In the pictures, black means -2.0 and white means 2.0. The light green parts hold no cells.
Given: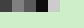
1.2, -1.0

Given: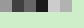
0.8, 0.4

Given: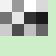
1.4, 1.2

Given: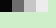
1.7, -1.9

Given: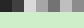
0.2, -1.4

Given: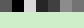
-0.2, -0.6
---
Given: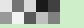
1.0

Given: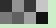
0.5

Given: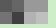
0.8

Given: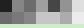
0.7

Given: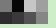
-0.7

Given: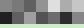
-1.3

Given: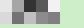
0.2

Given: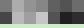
-1.5

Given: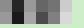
0.0

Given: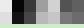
-0.1
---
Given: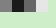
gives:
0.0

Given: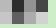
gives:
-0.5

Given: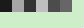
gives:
-0.8

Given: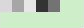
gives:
0.6

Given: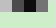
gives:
-0.2

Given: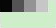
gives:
0.3

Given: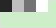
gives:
1.0
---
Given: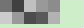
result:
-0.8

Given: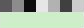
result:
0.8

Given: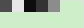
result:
-1.8

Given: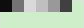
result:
1.0

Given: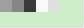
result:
-1.1

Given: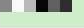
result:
-1.9

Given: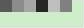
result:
-1.4

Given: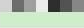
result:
-1.3

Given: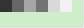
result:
-0.2
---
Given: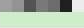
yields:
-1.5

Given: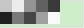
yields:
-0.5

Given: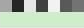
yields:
-0.6

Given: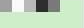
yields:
-1.3

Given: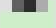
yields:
-1.3

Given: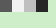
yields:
1.0

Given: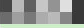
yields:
1.5

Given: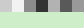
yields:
-0.6

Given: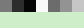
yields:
0.3

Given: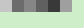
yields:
-1.1
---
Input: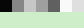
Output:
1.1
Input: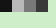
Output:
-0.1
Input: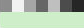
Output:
0.6
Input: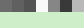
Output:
-0.7
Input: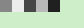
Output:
-0.9
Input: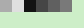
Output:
-1.7
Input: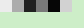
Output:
-1.5
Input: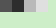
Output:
0.9
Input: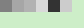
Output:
0.8
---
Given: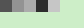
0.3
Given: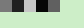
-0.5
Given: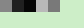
-0.1
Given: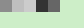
0.2
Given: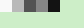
0.1
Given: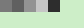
-0.1
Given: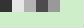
0.4
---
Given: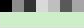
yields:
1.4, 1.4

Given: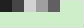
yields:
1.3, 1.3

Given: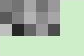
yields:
0.8, 1.0

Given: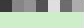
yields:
-0.7, 1.5

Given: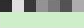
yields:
0.3, 1.5

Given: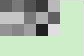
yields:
-0.1, 1.5
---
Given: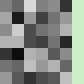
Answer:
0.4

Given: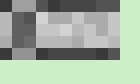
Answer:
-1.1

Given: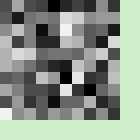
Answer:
1.8

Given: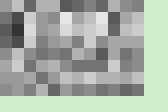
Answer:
0.2

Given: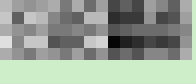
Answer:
0.7

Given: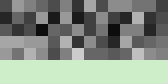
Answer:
0.4
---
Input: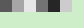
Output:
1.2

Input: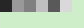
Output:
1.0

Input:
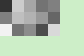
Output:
1.4

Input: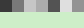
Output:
1.1

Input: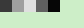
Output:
0.5

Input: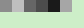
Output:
0.6

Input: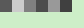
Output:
0.4
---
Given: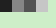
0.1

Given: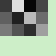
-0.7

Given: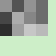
0.5

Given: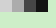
0.7

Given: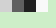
-0.5

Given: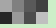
0.4
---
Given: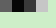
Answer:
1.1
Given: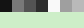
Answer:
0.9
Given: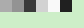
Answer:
-1.5
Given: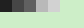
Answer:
1.3
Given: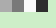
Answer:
-1.3
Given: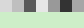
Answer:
0.6
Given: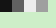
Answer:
0.5
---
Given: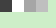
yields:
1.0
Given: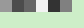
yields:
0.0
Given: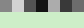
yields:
-0.3
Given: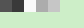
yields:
1.1
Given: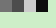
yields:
-1.8
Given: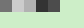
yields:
-0.8
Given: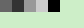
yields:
-2.0
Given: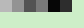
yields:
-1.3
